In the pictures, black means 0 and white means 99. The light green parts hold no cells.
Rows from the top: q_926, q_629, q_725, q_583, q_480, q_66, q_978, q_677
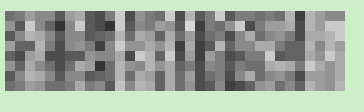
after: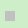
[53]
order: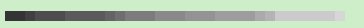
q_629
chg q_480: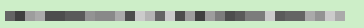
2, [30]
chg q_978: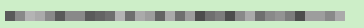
33, [57]
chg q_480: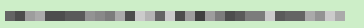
11, [53]
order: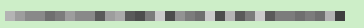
q_926

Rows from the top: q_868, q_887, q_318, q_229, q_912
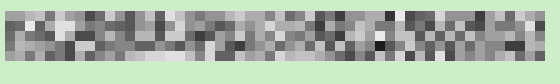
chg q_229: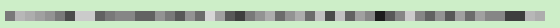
33, [34]
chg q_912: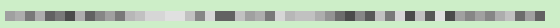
42, [71]

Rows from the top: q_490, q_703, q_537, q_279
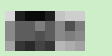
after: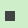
[21]
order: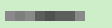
q_537
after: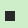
[26]
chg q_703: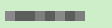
7, [31]
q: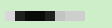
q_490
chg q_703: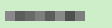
3, [36]

